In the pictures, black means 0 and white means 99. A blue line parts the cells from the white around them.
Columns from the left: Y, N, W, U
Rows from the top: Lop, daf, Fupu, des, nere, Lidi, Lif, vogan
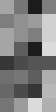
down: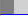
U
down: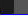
W
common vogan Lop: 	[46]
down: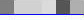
U
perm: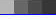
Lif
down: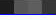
W

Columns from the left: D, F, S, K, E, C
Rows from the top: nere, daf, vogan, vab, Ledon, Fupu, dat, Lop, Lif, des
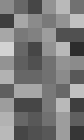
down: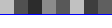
C
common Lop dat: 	[47]
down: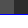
C

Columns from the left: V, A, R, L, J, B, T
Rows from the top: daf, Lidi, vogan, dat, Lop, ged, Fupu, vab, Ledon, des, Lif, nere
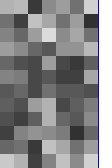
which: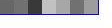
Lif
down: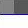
V
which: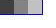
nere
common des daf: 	[54]
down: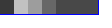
R
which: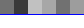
Lif
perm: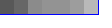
dat

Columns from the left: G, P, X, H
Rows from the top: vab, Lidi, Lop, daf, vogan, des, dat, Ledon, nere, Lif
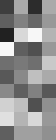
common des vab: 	[66]
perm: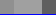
Lif

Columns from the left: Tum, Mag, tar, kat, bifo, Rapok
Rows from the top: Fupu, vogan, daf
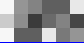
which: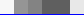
Fupu
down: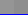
Mag
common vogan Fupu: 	[51]
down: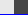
Rapok
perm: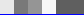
daf
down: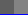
bifo
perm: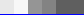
Fupu

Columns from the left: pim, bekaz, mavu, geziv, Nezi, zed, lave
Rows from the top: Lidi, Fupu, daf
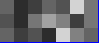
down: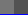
mavu
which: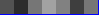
Fupu
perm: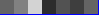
daf
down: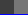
mavu
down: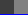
zed
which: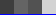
Lidi
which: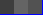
Lidi

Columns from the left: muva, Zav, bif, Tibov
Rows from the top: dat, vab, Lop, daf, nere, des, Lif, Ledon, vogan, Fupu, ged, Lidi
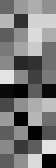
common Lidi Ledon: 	[56]
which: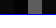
Lif
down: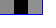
Zav
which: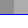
Ledon
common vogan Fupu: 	[1]
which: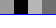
vogan

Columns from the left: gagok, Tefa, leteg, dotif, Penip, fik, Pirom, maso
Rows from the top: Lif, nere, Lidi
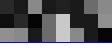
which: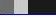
nere
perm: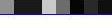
nere
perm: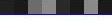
Lif
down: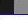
fik
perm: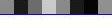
Lidi
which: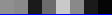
Lidi
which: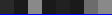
Lif

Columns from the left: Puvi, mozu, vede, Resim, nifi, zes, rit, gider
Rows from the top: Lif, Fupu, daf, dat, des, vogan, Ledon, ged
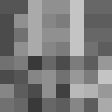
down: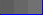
rit
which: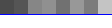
vogan
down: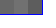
rit

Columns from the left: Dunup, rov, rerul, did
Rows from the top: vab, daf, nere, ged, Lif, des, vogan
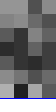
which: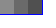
daf
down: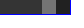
rov
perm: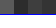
Lif

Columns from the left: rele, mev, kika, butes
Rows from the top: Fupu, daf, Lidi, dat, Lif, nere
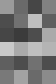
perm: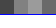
Fupu
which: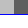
daf
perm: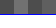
Lif
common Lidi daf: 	[30]
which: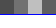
daf

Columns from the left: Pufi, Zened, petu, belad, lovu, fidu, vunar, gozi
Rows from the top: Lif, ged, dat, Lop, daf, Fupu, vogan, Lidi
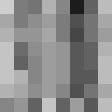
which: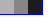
Lif
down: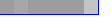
belad
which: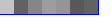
daf
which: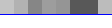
Fupu

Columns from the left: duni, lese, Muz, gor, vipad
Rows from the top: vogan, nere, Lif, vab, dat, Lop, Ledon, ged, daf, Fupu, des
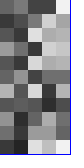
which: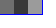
Fupu
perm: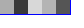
dat
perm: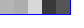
dat
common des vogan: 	[94]

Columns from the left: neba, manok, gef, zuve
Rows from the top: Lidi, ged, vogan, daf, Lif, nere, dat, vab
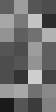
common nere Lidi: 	[30]
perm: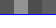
Lif
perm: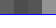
Lif
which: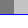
ged
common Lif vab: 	[33]

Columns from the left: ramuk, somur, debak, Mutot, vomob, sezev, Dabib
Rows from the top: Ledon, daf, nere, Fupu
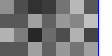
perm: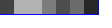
nere
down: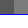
somur
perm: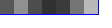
Ledon
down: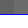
Mutot

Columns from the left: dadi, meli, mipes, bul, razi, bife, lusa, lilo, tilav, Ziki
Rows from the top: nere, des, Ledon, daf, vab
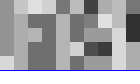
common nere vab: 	[67]
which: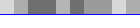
vab
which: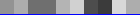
daf

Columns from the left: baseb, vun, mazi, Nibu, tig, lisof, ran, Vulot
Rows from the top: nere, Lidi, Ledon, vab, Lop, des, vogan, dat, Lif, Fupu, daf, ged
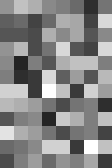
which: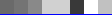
daf
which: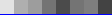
Fupu
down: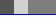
ran
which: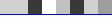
vogan
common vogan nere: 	[75]
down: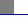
ran
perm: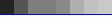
Lif

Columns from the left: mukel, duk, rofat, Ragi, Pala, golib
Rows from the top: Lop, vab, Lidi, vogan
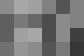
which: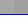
Lop
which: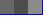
vab
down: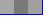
duk

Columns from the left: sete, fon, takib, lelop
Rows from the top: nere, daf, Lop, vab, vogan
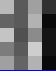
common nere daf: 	[35]
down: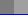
sete
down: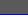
fon
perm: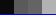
daf
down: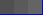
fon

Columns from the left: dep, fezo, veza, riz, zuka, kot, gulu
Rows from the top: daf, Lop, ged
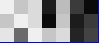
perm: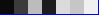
daf
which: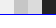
ged

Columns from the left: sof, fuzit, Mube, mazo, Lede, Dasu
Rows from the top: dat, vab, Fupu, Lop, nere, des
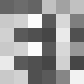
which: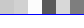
vab
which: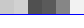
des
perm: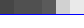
Fupu

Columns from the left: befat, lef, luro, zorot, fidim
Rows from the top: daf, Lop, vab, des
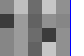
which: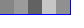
des
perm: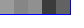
Lop
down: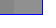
fidim
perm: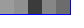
vab

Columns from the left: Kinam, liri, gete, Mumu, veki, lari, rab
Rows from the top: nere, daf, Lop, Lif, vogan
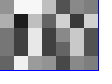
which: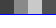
Lop
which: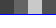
Lif
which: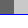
Lif

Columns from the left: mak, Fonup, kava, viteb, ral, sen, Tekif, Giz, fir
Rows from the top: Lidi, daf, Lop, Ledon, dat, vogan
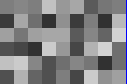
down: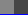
sen
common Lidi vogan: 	[49]
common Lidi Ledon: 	[59]
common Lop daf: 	[65]

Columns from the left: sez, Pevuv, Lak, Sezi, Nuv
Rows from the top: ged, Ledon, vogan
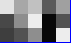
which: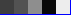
vogan
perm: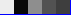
vogan

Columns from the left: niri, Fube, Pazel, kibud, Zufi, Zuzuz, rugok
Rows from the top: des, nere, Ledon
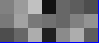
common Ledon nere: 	[40]
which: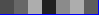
Ledon
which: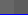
des
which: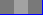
nere

